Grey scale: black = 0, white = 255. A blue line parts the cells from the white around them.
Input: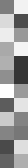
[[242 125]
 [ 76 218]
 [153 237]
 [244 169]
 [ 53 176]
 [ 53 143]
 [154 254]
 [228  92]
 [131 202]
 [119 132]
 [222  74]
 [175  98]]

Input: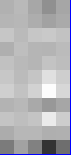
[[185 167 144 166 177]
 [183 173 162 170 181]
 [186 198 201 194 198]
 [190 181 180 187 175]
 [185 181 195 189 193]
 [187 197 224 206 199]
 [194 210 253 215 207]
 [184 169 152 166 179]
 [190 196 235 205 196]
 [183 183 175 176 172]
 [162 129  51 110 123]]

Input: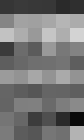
[[ 58  56  55  42  47  54]
 [162 160 167 181 172 133]
 [173 153 197 174 211 194]
 [108  91 153 120 131  59]
 [104 111 112 116  94  94]
 [147 167 147 170 147 155]
 [ 93  86 101 100  95 101]
 [127 128 106 125 138 100]
 [103  60  79  42  10 117]
 [ 92  86 118 112 179 123]]

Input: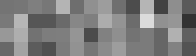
[[118 127 119 180 110 144 157 111  76 181  66 142  90 116]
 [182  86  86 106 135 127 173 148 108 219 145 150  50 121]
 [174 114 125 126 149  75 129 143 115 123 102 177  96 152]
 [163  92  80 123 146 118 139 157 123 123 102 130  83 104]]

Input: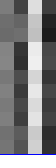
[[ 66 222  63 124]
 [101 197  36 110]
 [111 192  28 107]
 [ 53 235  72 132]
 [ 48 239  75 134]
 [ 77 213  54 120]
 [ 58 231  71 129]
 [ 72 218  59 122]
 [ 62 227  66 127]
 [ 92 202  44 113]
 [ 84 208  49 117]]

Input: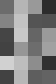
[[181 153  44 108]
 [195  84  82 132]
 [200 101 154  69]
 [150 109 161  66]
 [189 141  48 209]
 [183  94  99  66]]

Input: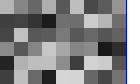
[[133 103 174  87 190  73  92 148 181]
 [ 66  52  27 112 110 203 181 110  64]
 [192  87  91 122  88 104  86  98  69]
 [ 88 133 199 166 132 139  25  46 138]
 [177 190 191 141  62 210 203  86  35]
 [191 106  31 213 212 103  70 115  64]]

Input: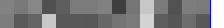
[[121 135  80  94 123 123 129  62 117 198 122  81 125 122 130]
 [ 89 100 200  88  88  87 103 116 122 211  93  85 109  88 125]]
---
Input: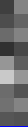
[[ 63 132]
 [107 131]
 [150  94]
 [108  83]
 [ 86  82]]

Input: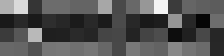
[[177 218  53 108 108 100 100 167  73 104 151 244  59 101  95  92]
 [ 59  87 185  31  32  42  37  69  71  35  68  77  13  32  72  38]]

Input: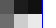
[[88 28 16]]

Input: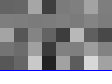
[[100 102 166  63 123 127 163 126]
 [164  86 132  99  61 184  95  72]
 [ 87 102 201  34 162  92 216 162]]

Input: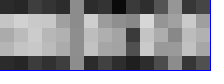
[[ 43  39  62  52  44 140  44  51  10  58  46  84 150  55  69]
 [171 187 204 183 177 142 189 175 164  58 196 173 136 188 177]
 [ 43  38  60  49  62 141  43  65  45  31  45  76 140  54  80]]

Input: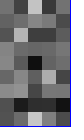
[[114  66 195  57 114]
 [ 83 180  62  62  92]
 [135  90  15  99 110]
 [139 146  70 119 118]
 [ 82 107 198 128  75]]

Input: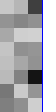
[[199 182  63]
 [168 207 209]
 [191 167 146]
 [119 202 148]]

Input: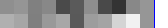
[[143 149 128 136  74  90 142  73  51 136 150]]
